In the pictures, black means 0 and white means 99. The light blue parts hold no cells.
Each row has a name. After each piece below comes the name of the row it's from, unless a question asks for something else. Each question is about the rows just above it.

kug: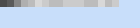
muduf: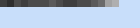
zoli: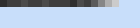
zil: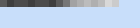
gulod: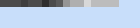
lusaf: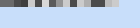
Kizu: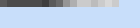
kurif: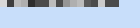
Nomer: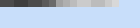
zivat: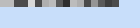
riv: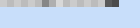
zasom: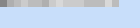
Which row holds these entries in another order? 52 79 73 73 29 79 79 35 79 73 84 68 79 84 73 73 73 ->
kug
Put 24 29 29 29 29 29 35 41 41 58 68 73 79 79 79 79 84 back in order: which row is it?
lusaf
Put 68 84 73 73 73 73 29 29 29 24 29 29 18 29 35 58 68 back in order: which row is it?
gulod
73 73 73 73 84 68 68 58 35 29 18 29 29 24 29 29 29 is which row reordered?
gulod
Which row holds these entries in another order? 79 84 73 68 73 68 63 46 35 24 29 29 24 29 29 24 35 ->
zil
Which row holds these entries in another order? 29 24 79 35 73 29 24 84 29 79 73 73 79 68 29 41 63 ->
Nomer
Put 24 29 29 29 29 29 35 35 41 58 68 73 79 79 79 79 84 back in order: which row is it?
Kizu

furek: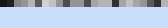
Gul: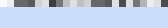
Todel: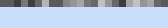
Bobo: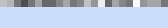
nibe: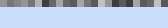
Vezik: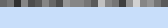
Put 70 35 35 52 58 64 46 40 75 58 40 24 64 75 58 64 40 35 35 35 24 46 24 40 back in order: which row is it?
Todel
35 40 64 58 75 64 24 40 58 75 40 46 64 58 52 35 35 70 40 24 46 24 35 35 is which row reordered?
Todel

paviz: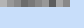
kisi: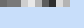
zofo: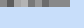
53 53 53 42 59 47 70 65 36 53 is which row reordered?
zofo
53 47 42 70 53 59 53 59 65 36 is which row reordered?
paviz
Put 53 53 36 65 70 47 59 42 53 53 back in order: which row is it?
zofo

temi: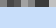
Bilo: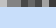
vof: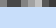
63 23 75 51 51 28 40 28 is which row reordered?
Bilo
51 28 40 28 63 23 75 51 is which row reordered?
Bilo
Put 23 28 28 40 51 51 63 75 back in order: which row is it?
Bilo
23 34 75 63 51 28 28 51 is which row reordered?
vof
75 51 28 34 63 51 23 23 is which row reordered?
temi

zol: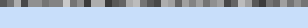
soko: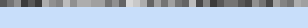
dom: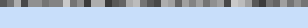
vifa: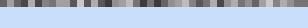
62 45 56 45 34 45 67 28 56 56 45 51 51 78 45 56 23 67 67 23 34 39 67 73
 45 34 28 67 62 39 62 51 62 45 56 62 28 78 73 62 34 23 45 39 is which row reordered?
dom
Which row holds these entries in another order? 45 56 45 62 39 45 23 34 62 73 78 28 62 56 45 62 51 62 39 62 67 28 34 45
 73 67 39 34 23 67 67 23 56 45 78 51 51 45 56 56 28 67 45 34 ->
dom
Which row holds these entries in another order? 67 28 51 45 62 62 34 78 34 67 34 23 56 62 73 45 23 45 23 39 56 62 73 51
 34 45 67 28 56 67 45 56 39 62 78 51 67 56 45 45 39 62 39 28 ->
vifa
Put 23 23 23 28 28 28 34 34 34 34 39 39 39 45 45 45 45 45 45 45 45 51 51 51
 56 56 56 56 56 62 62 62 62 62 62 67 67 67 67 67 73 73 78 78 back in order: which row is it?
dom

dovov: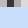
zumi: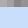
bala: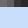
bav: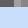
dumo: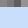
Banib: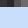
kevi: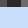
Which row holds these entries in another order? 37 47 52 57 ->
dumo
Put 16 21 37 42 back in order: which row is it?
bala
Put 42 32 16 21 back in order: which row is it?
Banib
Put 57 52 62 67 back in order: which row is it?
zumi
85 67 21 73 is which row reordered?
dovov
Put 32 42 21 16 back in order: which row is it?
Banib
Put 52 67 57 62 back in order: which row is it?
zumi

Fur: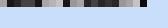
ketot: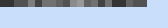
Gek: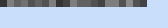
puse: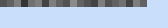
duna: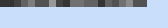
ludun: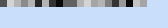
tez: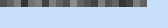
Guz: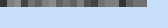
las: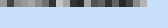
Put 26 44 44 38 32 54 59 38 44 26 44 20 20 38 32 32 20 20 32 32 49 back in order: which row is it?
ketot
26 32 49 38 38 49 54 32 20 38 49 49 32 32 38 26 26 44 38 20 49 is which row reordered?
tez

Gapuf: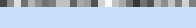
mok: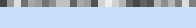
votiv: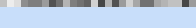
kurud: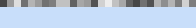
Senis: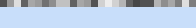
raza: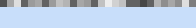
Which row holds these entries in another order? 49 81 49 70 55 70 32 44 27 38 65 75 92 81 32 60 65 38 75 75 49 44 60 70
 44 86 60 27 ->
kurud
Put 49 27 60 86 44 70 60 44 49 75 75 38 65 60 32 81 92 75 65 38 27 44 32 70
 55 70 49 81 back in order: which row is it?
kurud
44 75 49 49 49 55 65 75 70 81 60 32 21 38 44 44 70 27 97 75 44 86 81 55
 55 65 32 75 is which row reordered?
Gapuf

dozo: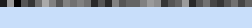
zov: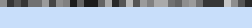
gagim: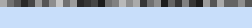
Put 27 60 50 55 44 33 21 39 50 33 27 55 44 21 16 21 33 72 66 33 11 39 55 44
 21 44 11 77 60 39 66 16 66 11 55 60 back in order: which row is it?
gagim
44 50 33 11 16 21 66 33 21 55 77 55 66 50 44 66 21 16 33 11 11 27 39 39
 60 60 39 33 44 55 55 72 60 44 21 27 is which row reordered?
gagim
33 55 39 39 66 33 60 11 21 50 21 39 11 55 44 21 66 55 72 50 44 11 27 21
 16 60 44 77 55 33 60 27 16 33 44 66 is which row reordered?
gagim
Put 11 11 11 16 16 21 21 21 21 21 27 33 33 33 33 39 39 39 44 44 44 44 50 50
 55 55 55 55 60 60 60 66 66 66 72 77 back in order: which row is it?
zov
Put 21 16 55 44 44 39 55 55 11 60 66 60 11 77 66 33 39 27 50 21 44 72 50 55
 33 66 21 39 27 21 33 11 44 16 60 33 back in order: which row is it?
gagim

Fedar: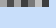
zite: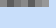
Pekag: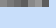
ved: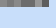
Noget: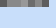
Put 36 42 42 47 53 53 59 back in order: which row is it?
ved
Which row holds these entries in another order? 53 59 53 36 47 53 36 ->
zite
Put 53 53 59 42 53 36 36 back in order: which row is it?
Noget
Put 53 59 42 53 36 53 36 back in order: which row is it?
Noget
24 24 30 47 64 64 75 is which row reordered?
Fedar
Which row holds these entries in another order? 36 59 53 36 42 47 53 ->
Pekag
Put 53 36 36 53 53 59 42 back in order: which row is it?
Noget

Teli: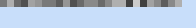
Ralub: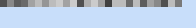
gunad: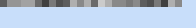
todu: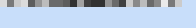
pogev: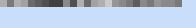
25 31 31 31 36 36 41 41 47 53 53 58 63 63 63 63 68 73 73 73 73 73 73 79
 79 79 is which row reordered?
Ralub
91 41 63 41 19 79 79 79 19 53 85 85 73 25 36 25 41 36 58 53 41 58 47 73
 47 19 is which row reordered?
todu
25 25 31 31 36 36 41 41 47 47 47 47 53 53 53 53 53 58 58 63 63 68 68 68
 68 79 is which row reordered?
pogev
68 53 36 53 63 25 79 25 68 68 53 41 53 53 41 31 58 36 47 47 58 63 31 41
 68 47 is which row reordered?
Teli
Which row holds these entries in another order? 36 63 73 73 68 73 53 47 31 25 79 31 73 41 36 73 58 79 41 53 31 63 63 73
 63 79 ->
Ralub
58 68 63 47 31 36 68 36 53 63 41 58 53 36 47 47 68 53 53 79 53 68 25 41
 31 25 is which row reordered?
gunad
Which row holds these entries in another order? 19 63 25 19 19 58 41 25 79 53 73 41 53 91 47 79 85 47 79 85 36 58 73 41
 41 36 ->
todu

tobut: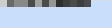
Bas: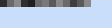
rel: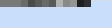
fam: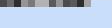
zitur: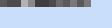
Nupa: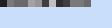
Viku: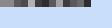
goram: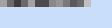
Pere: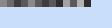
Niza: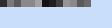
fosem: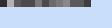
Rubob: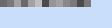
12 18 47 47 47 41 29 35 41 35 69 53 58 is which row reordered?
rel
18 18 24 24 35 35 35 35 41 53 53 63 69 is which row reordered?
Pere
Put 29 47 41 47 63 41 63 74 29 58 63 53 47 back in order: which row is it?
Rubob
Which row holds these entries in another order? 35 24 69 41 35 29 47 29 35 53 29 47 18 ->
fosem
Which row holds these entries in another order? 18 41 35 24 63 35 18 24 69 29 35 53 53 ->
Viku
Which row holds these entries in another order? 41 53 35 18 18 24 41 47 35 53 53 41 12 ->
Bas

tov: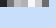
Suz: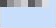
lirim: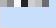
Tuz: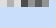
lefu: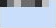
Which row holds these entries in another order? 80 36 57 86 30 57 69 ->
Suz
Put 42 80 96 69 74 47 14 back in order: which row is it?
tov

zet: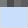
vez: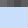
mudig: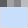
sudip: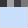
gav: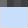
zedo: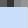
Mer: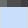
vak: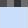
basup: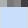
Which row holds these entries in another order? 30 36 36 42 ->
vez
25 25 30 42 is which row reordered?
gav

